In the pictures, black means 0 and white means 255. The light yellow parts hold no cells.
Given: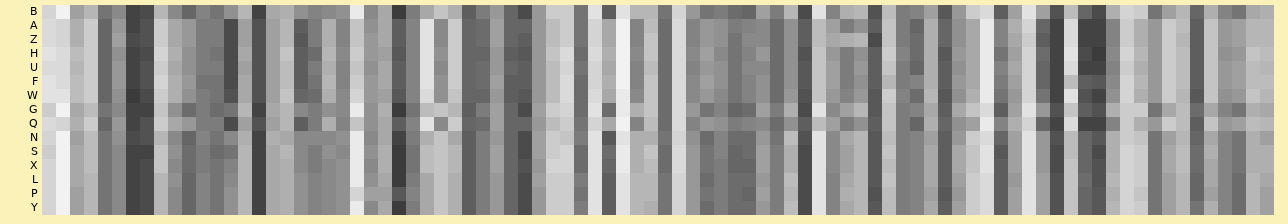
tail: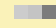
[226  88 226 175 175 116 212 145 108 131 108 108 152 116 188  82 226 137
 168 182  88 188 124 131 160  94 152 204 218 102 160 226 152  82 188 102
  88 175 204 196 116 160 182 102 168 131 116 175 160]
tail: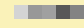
[218 145 196 102 102 152  94  88 152 188 218 108 218 168 234 137 196 108
 218 137 152 137 116 131 145 108 152  82 196 152 131 152  88 204 131 108
 182  88 145 175 234 116 152 212 116  67 226  82  67 145 212 175 152 204
 182  88 196 145 152 196 182]
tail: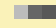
[175 204 196 116 160 182 102 168 131 116 175 160]
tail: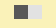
[175 175 116 212 145 108 131 108 108 152 116 188  82 226 137 168 182  88
 188 124 131 160  94 152 204 218 102 160 226 152  82 188 102  88 175 204
 196 116 160 182 102 168 131 116 175 160]
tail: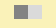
[145 196 102 102 152  94  88 152 188 218 108 218 168 234 137 196 108 218
 137 152 137 116 131 145 108 152  82 196 152 131 152  88 204 131 108 182
  88 145 175 234 116 152 212 116  67 226  82  67 145 212 175 152 204 182
  88 196 145 152 196 182]
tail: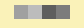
[175 131 196 145 168  94 131 226 137 204 102 108 152 102  94 152 188 212
 116 212 168 242 131 188 108 218 131 152 145 116 137 137 108 145  88 196
 160 124 152  94 196 124 102 175  94 145 168 234 131 168 212 102  67 218
  67  67 131 204 175 152 204 188  94 196 152 160 188 182]
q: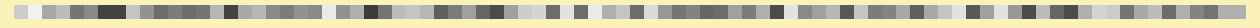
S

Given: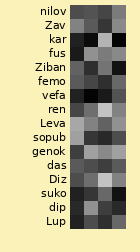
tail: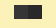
[77]
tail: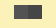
[123]
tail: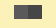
[ 47 104]
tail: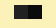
[180   4]

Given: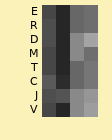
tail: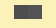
[137 150]
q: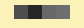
R
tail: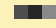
[164]
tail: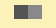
[150]
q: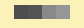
J
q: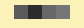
C

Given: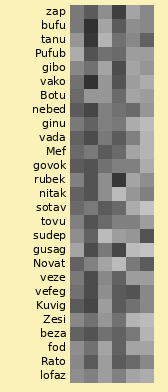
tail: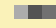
[106 157 157]
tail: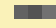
[ 98 121 180]
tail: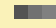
[128 172]
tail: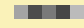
[195]
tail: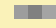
[172]
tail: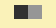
[ 83 157 172]

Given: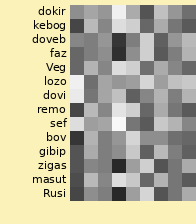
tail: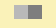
[96]
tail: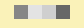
[171 118  90]
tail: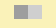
[ 84 118 171]
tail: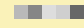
[171 118  90]
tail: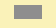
[111 103]
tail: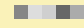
[118  90]

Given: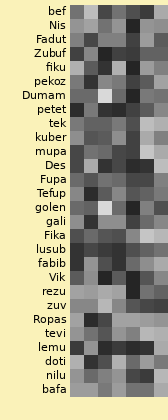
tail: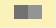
[ 37 148 142]
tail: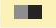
[ 91  37  85 135]
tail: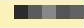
[121]

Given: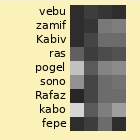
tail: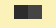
[108 108]
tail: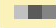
[139]
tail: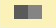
[139]
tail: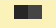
[108 108]
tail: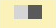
[126 158]

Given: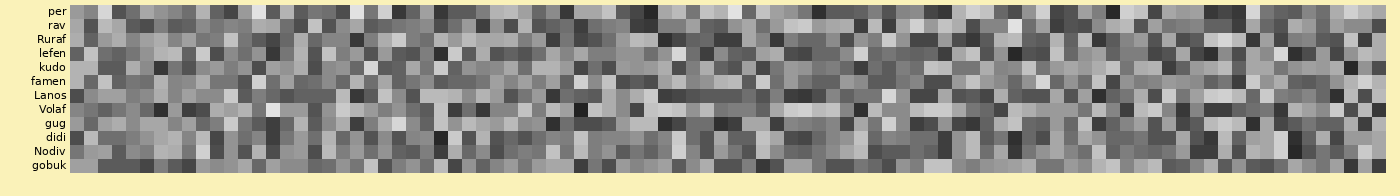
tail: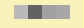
[208  48  98 173  70 154 154 167]
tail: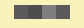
[ 98 139 118 133 126 173 167 111  77 194  83 139 167  91 104 118 126 139
  77 111 154  62 147  77 179  83  98 111  62 111 126 133  62  56 126 126
 160  98  91 147 167 111 154 194 202 154 167 173  62 186  62 167 208 154
 194 173  77 133 133 226 111 160  62  83  77 139 173 186  83 160 118 126
 133  98  98  62 167 104  83 173 154 104 160 139 139  77]

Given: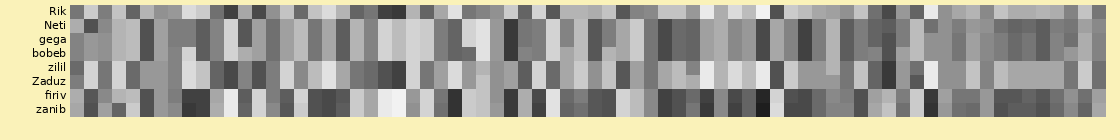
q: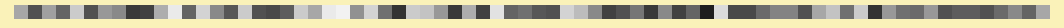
zanib
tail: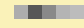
[ 81 152 125  65  65 167 234  93 211 125  93 211  81  73  87 203 167 234
 242 152 211 118  51 203 195 145  57 173  73 226 106 125  87  81 211 188
 137  65  81 106  65 137  73 100  38 211  81  73 106 137 125  81 160 180
 125 203  57 160 118 118 152  87  87 100  87 112 145 112 160]
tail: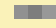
[145 112 100 106  93 125 118 160 137]
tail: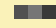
[137  65 100  30 219  73  73 106 131 131  81 167 195 112 203  51 152 112
 106 152  81  93  93  81 106 137 100 167]
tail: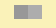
[131]

